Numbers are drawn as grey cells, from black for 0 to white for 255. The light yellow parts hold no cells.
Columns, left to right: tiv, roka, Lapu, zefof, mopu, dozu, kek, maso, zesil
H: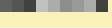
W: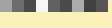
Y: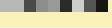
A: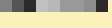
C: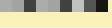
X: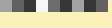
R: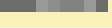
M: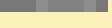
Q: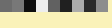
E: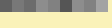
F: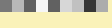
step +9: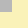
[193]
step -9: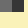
[99 45]
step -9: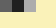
[ 88  23 163]
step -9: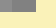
[132 120 120]
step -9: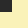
[33]

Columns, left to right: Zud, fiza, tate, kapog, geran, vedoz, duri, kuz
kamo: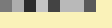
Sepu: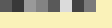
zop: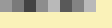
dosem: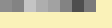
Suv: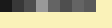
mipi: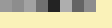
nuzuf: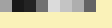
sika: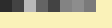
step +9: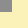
[150]
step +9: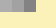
[183 171 140]
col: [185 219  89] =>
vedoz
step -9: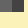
[91 58]
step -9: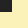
[26]
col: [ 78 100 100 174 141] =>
duri
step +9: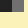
[ 44 121]

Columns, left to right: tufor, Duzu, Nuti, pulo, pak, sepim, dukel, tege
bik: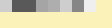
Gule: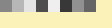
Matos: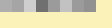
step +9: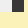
[248  65]
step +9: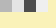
[192 237  86 248]
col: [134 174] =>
tufor
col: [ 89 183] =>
Duzu
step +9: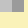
[203 164]
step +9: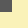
[98]

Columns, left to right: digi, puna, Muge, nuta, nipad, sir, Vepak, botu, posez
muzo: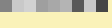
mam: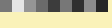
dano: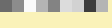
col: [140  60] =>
botu
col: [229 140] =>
puna
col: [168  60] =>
nipad
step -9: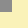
[131]
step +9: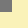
[128]
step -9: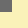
[98]
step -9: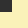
[39]

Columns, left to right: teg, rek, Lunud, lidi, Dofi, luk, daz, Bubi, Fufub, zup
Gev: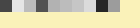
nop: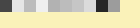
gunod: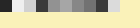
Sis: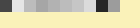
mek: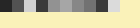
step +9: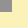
[155]
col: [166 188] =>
luk
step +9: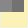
[144 123]
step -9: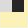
[210  29]
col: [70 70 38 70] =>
teg

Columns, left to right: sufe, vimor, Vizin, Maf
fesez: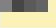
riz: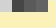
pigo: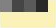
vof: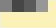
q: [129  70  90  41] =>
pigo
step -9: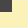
[61]

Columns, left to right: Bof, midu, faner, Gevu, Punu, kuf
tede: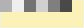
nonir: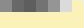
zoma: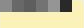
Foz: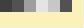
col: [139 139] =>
Bof
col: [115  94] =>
faner
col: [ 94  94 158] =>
faner
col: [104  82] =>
midu

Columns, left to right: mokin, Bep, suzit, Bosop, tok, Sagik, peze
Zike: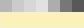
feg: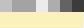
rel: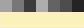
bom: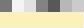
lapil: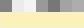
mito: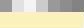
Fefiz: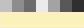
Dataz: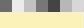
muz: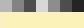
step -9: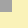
[154]
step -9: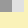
[144 216]

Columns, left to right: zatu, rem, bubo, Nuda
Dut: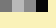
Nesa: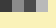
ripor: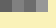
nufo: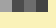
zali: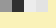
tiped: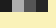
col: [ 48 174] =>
rem
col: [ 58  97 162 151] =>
zatu
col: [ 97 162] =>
zatu
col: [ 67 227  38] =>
Nuda
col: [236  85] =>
bubo
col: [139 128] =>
rem
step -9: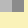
[176 130]

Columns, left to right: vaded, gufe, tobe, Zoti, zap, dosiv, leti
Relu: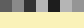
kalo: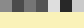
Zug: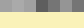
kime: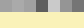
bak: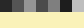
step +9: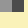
[158  84]
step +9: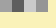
[170 103 211 158]
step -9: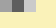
[152  85 193]

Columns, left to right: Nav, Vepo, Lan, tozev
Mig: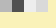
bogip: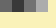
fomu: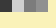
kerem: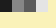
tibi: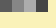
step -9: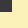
[48]
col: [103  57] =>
Nav
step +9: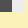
[ 89 246]
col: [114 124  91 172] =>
Lan

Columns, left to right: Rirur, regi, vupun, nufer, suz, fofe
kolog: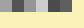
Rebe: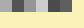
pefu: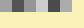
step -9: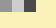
[141 196  66]
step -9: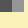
[ 75 141]
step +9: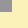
[159]

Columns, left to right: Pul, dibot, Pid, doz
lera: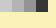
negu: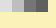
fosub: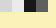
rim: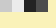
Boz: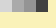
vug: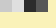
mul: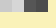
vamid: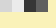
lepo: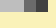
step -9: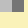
[181 108]
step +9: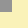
[157]
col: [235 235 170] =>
dibot
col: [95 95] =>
doz

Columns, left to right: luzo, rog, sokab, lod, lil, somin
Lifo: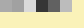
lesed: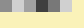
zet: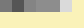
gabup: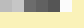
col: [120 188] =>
luzo
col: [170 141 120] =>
luzo

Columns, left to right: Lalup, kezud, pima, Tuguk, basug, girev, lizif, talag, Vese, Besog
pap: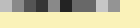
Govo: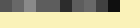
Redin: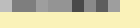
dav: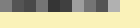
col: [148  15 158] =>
Besog
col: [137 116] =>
talag
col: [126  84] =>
kezud

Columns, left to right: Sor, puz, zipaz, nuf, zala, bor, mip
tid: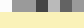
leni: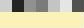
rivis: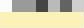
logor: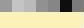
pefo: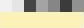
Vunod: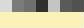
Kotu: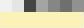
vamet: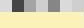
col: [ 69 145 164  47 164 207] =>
nuf
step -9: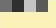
[102  38 187  81]
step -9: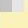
[187 220]
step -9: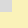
[209]
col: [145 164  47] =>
nuf

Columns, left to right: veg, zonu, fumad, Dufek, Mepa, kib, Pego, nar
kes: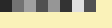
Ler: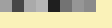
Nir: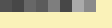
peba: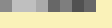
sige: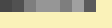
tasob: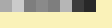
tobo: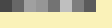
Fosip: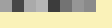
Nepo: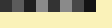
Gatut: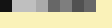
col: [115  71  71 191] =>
zonu
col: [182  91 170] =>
Dufek
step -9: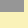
[141 141]

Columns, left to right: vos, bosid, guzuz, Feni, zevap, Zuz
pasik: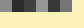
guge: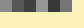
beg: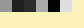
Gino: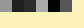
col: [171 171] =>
Feni
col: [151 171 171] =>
Feni
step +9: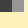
[ 73 160]
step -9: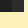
[23 35]

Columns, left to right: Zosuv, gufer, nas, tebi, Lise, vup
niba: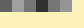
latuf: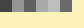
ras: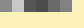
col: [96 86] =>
nas
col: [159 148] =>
gufer
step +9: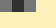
[127  57 127]
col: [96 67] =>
Zosuv
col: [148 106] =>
vup
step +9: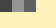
[ 76 157 105]

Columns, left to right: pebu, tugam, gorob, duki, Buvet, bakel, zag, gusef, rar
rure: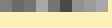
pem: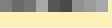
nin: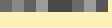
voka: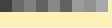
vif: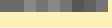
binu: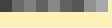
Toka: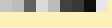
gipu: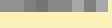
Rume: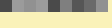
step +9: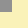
[154]
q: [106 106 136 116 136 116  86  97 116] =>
vif
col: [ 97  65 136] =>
bakel
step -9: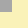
[158]

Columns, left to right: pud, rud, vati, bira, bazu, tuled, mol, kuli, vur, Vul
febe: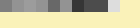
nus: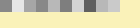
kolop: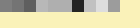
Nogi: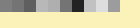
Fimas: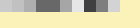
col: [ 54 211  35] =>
mol
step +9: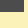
[85 85]
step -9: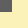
[86]
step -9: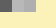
[ 86 175 166]
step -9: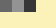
[ 95 138  45]
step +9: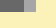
[113 113 175]
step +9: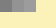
[135 156 165]

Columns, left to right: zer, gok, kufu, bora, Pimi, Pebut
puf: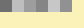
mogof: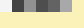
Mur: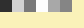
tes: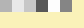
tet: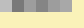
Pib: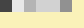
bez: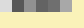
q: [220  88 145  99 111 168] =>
bez
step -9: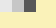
[223 190  79]

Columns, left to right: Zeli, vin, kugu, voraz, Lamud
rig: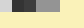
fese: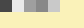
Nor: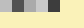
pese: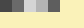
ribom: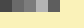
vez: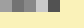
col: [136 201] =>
voraz
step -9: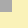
[161]
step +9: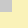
[210]

